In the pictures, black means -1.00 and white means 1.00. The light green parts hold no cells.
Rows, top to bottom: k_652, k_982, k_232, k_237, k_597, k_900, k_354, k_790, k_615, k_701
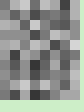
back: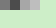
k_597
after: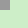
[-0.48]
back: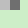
k_652

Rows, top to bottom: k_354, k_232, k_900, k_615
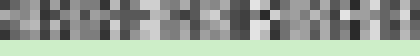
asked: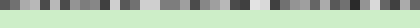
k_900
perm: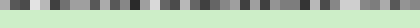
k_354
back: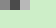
k_354

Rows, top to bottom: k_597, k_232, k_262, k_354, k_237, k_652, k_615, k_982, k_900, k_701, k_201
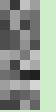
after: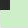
[-0.75]
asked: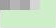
k_900
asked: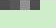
k_237
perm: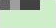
k_201
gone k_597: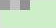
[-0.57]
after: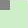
[-0.31]
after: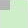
[0.32]

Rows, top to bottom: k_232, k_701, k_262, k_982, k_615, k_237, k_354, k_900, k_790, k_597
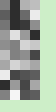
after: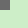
[0.84]
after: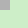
[0.49]
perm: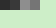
k_262
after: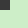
[0.11]

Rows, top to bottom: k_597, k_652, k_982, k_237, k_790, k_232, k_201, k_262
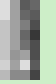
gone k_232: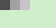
[0.18]
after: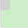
[0.26]

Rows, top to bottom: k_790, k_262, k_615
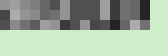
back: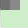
k_615
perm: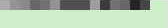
k_262
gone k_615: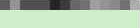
[-0.45]
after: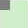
[-0.19]
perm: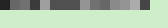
k_262

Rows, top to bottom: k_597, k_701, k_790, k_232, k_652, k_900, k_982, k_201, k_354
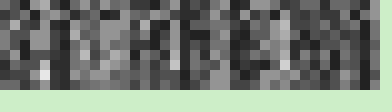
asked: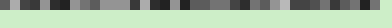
k_790
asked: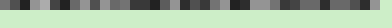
k_597
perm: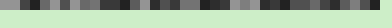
k_652
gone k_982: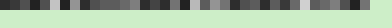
[0.35]
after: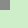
[-0.37]

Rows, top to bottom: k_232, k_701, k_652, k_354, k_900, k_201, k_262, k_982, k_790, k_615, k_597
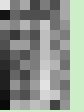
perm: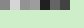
k_982
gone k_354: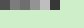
[-0.30]
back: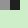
k_790

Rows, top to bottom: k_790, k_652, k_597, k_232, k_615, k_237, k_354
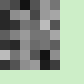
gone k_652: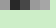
[0.11]
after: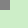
[0.21]
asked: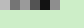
k_237
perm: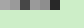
k_652

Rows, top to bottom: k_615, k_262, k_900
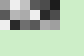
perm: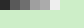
k_900
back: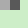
k_900
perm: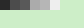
k_262
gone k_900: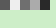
[0.25]
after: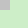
[-0.30]
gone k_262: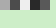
[0.43]

